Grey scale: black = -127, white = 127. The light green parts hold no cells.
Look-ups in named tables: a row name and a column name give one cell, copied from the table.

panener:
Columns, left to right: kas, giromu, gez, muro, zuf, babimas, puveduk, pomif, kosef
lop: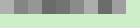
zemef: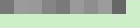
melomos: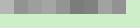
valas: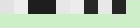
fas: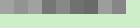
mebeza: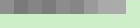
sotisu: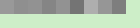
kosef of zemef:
-24
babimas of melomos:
-3
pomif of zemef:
28
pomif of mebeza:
42
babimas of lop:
11
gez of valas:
-97
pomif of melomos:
34
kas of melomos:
54
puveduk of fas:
-21
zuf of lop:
-12
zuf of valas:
103
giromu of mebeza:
-5
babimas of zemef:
26

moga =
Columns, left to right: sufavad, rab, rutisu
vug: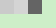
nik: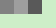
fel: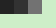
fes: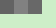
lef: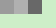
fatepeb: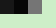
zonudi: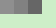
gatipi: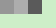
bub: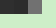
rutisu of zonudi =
-25
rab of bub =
-83
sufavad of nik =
1
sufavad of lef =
27
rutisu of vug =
-27
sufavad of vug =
74
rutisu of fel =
-13
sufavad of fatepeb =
-104
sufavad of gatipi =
22
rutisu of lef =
-23
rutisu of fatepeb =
-10
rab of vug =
84
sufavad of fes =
-28
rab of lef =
48
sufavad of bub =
-80
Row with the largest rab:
vug

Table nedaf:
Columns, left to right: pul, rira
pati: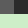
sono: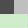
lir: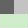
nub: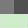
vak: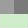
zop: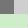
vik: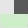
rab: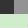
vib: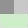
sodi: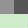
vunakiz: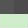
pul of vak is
29
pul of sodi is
19
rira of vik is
-38
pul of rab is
-76
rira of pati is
-84
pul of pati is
-35
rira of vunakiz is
-51
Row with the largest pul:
vik

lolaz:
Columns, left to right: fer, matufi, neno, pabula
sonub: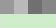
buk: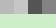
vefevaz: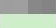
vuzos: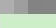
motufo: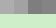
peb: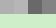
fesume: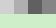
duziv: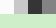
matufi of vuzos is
30
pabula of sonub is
6
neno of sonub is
-15
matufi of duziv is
72
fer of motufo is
45
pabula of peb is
3
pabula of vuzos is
4
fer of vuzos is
46
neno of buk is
-43
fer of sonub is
25
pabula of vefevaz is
4
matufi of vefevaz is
31
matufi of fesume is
47
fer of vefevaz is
30
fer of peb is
48
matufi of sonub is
57
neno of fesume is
-31
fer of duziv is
123
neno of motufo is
-1
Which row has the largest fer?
duziv

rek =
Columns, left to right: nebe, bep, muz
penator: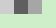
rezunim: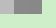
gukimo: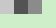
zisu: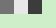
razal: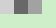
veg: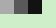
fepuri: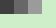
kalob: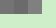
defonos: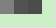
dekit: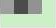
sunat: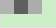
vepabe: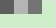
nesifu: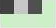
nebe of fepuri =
-64
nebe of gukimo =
72
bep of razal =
-23
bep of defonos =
-45
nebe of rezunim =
60
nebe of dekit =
31
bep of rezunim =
9
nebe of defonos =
0

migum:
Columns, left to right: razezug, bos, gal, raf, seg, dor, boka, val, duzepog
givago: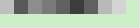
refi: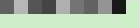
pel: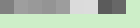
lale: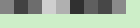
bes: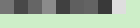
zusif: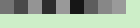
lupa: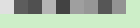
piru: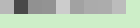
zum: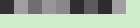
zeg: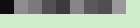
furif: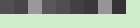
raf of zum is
23
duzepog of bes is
94
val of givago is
57
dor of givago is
-67
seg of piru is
76
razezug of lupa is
96
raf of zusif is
-82
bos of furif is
-56
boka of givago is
-31
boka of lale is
-32
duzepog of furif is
-75
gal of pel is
25
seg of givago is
-31
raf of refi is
-59
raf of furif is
-39
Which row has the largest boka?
pel

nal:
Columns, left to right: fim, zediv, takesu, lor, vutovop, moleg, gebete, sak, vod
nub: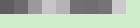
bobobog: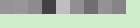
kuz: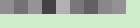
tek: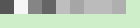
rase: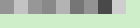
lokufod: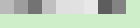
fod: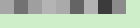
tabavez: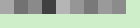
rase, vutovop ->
51
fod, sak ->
-68
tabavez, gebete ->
-6
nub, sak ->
-11
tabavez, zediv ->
-13
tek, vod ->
47
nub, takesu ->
26
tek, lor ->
-26
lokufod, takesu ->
-12
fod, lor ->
52
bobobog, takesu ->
12
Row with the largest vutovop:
lokufod

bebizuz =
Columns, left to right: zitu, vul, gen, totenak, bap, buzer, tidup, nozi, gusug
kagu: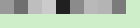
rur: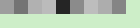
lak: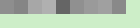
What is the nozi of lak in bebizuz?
32
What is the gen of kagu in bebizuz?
62
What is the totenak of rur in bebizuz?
59
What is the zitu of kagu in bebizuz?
25
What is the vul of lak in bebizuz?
5
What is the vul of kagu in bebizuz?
-16
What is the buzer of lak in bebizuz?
16
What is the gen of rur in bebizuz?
49
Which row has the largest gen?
kagu

